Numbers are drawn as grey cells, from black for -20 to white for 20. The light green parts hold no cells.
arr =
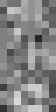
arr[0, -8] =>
2
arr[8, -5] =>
-1
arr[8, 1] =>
-3
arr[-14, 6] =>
-4
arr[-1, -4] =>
12
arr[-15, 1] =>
11
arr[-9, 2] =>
-3
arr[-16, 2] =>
-2
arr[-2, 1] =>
4
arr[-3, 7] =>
-8
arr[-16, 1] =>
-2
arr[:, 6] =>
[-6, 0, -4, 5, -5, -3, 2, 6, 3, 2, -5, 0, 3, 6, -4, 2]
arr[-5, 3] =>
-5
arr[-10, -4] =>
6
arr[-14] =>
[-1, 3, 1, 7, 3, 8, -4, -4]
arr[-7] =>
[3, -1, -3, -7, 7, -5, 2, 5]
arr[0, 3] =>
7
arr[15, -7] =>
-4
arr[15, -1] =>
-10
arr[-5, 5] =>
-5
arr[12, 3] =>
7
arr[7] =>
[1, -8, -3, -2, 8, 5, 6, 2]
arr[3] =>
[-3, -8, 0, 1, 0, 3, 5, -5]
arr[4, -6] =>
11
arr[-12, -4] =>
0
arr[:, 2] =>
[-2, 9, 1, 0, 11, 5, 0, -3, 0, -3, 7, 1, 0, 12, 14, 4]
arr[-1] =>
[-12, -4, 4, 7, 12, 12, 2, -10]
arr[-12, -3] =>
0
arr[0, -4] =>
3

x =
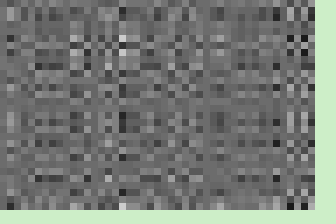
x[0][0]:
-4
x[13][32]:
-5
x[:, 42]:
[0, -8, -7, -2, -3, 2, -5, 1, -2, -4, -4, 0, -7, -4, -2, -4, -6, -7, -5, -3, -7, -1, -6, -4, -1, -4, -4, -7, 0, 3]
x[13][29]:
-3
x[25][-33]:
-12
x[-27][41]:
-6
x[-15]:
[-3, -2, -3, -4, -3, -4, -3, -4, -3, -3, -4, -3, -3, -3, -2, -2, -2, -5, -4, -3, -3, -3, -4, -3, -2, -3, -4, -2, -3, -3, -4, -4, -3, -3, -3, -3, -3, -4, -3, -5, -3, -1, -4, -2, -4]
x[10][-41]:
-6
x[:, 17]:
[1, -13, -9, 2, 0, 12, -12, 11, 1, 2, -11, 1, -11, -10, 1, -5, -14, -11, -12, -1, -7, 3, -13, -4, -4, 1, -4, -14, 0, 12]
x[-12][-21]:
-7
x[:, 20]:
[-2, -4, -6, -4, -4, -4, -1, -6, -4, -8, -1, -2, -5, -1, -4, -3, -2, -5, -1, -4, -7, -3, -2, -3, 0, -8, -4, -2, -1, -2]
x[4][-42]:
-3
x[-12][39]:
-2
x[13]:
[-4, -1, -3, -4, -6, 2, 0, -1, 1, -1, -9, -7, 3, -4, -1, -9, -1, -10, -6, -7, -1, 1, -1, -4, -8, 0, -1, -5, -8, -3, -4, -6, -5, -2, 1, -2, 0, -3, -4, 1, -4, 1, -4, 5, -2]
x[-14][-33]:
2
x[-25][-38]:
-1
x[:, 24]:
[-6, -1, 2, -1, 0, -1, -7, 2, -1, 5, -8, -6, 1, -8, -1, -2, -5, 1, -7, -1, 3, -3, -6, -2, -8, 5, -2, -4, -6, -4]
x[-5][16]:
-4
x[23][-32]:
-3
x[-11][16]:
-3
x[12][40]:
-5
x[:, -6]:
[3, -11, -14, -3, -6, 1, -1, -4, -5, -13, 0, 3, -13, 1, -5, -5, -5, -13, -2, -6, -15, 0, -3, -4, 4, -14, -5, -7, 4, 6]
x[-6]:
[-4, -5, -4, -2, -6, 2, -1, 1, 1, -2, -5, -4, 1, -3, -4, -9, -3, -4, -4, -5, 0, -1, 1, -3, -8, -2, 1, -6, -6, -3, -3, -2, -4, -2, 1, -2, 0, -1, -3, 4, -2, -5, -1, -1, 2]
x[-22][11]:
-1
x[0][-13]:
-3
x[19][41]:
-4
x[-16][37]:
-3
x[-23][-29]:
-8
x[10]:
[-4, -1, -2, -4, -6, 2, 0, -1, 1, -1, -9, -7, 3, -4, -1, -9, -1, -11, -6, -7, -1, 1, -1, -4, -8, 1, -1, -4, -8, -2, -5, -6, -5, -2, 1, -2, 0, -4, -4, 0, -4, 1, -4, 4, -2]
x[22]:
[-3, 2, -2, -5, -5, 0, 0, -3, 0, -2, -10, -7, 3, -4, 0, -7, 0, -13, -7, -7, -2, 1, -4, -4, -6, 1, -2, -2, -8, -3, -5, -8, -5, -2, 0, -2, -1, -5, -4, -3, -4, 4, -6, 6, -5]
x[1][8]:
-4
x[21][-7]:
-2
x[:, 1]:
[-7, 4, 4, -5, -3, -12, 1, -10, -4, -2, -1, -7, 4, -1, -4, -2, 3, 4, 1, -3, 3, -7, 2, -2, -5, -1, -1, 3, -7, -13]
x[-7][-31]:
-2
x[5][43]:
-16
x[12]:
[-2, 4, -1, -7, -2, -8, -3, -9, -5, -3, -7, -5, -4, -4, 1, 2, 0, -11, -5, -5, -5, -2, -10, -5, 1, -1, -8, 2, -3, -3, -6, -9, -4, -4, -6, -4, -5, -8, -5, -13, -5, 6, -7, 2, -12]

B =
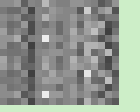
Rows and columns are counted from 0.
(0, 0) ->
2
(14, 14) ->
4
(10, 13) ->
-1
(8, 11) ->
2
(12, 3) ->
0
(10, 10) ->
3
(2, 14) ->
-5
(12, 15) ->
-8
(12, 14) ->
1
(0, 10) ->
3
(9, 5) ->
0
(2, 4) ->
-4
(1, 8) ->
2
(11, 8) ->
4
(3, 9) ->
1
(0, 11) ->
3
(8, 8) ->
-3
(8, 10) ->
8
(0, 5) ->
0
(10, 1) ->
-3
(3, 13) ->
4
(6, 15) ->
-9
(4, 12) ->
5
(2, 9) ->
1
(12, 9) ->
1
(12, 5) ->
0
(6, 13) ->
8
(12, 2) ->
-1
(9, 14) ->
-4
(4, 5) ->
0
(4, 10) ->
7
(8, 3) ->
-3
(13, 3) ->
-6
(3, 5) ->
0
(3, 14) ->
7
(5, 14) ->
-7
